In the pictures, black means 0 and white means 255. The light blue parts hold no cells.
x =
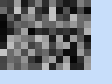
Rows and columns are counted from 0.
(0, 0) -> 69
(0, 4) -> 67
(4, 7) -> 79
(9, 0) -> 71
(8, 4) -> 56
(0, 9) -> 24
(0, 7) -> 126
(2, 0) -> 15
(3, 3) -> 94
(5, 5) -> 186
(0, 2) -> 157
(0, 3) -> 24
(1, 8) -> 16
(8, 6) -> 125
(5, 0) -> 15
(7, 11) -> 154
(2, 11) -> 108
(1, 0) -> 109
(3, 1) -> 58
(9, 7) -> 36
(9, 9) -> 183
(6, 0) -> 35
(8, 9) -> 151
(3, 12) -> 148
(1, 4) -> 173
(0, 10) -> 36
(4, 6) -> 36
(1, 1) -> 52
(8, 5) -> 25
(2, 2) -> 44
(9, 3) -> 124
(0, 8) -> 57
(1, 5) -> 54
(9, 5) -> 81

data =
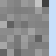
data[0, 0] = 152
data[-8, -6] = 136
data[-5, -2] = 130
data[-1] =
[101, 156, 103, 128, 127, 156, 138]
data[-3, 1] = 154
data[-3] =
[134, 154, 121, 158, 136, 98, 145]
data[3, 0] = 174
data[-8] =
[152, 136, 130, 154, 145, 195, 63]
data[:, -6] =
[136, 131, 150, 97, 139, 154, 132, 156]
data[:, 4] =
[145, 129, 136, 133, 163, 136, 125, 127]
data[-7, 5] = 157
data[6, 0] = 167
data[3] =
[174, 97, 129, 116, 133, 130, 129]

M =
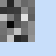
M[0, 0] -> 134
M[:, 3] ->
[104, 138, 227, 109, 115, 50]
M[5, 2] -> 37
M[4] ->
[113, 132, 194, 115, 139]
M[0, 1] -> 37
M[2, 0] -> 194
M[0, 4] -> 116
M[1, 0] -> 51

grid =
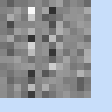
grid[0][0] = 122
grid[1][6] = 163
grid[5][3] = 124
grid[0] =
[122, 95, 120, 119, 131, 140, 121, 145, 160, 119, 137, 127, 105]
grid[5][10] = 139
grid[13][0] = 140
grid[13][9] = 151
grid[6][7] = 112
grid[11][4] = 89
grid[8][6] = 128
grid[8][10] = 131
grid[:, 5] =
[140, 136, 136, 143, 136, 137, 138, 139, 135, 133, 144, 135, 130, 138]
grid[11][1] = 104
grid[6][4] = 212
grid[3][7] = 80
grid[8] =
[145, 146, 160, 138, 114, 135, 128, 102, 135, 164, 131, 143, 174]
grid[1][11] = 144
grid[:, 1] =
[95, 135, 171, 74, 112, 166, 109, 93, 146, 132, 116, 104, 124, 122]
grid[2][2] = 145
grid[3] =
[127, 74, 133, 134, 134, 143, 142, 80, 170, 120, 140, 157, 149]
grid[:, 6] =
[121, 163, 93, 142, 147, 84, 147, 148, 128, 140, 87, 143, 173, 100]
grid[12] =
[141, 124, 157, 120, 186, 130, 173, 131, 144, 138, 127, 96, 124]
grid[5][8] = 111
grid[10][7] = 118
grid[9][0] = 123
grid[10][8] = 152
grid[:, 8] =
[160, 130, 120, 170, 175, 111, 172, 147, 135, 171, 152, 146, 144, 139]
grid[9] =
[123, 132, 145, 151, 155, 133, 140, 205, 171, 151, 121, 130, 114]

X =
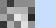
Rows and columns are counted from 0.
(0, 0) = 129
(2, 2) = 230
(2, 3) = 201
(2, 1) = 115
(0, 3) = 140
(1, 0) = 123

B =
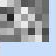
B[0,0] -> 232
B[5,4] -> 193
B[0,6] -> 105
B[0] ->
[232, 193, 158, 85, 95, 130, 105]
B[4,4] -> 68
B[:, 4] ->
[95, 139, 210, 144, 68, 193]
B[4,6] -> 74
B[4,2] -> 125
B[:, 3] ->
[85, 239, 159, 233, 159, 177]
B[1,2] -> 162

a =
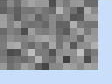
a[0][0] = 104
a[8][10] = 140
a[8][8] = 152
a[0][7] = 79
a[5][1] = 142
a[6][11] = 141
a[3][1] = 131
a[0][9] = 123
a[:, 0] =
[104, 97, 156, 160, 106, 120, 124, 116, 126, 152]
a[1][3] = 119
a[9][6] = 70
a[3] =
[160, 131, 157, 119, 113, 117, 104, 137, 99, 101, 175, 123, 116, 116]
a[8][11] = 151
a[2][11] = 92
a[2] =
[156, 126, 94, 129, 141, 99, 119, 138, 123, 138, 86, 92, 157, 160]
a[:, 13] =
[107, 137, 160, 116, 148, 153, 174, 122, 136, 157]
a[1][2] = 96
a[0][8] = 145
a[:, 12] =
[108, 173, 157, 116, 122, 158, 144, 102, 75, 162]
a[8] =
[126, 106, 115, 107, 125, 177, 122, 113, 152, 63, 140, 151, 75, 136]
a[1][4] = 117
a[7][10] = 143
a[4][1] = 129
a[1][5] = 131
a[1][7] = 105
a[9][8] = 137

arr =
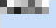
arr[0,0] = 63
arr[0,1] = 249
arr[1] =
[194, 100, 29, 121, 132, 98, 160]

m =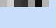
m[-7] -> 182
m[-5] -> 62
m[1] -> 207

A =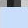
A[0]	161
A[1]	35
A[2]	69

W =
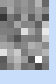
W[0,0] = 153
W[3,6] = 192
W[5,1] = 114
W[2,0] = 54
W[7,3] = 125
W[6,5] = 163
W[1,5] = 156
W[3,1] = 112
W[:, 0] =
[153, 97, 54, 122, 127, 140, 166, 224, 90, 98]
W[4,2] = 117
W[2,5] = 147
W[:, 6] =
[103, 138, 77, 192, 232, 198, 139, 180, 130, 116]
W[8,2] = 186
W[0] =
[153, 159, 136, 150, 132, 180, 103]
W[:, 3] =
[150, 145, 162, 133, 223, 127, 136, 125, 156, 111]
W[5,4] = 124
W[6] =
[166, 160, 125, 136, 177, 163, 139]
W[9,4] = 121
